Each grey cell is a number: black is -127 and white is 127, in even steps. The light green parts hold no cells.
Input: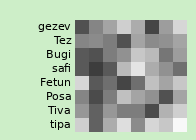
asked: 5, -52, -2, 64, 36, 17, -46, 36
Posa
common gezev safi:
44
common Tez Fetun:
36
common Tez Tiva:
-2

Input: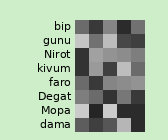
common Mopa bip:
-84
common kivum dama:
-64
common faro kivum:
-20
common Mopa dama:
-84
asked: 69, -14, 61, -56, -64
gunu

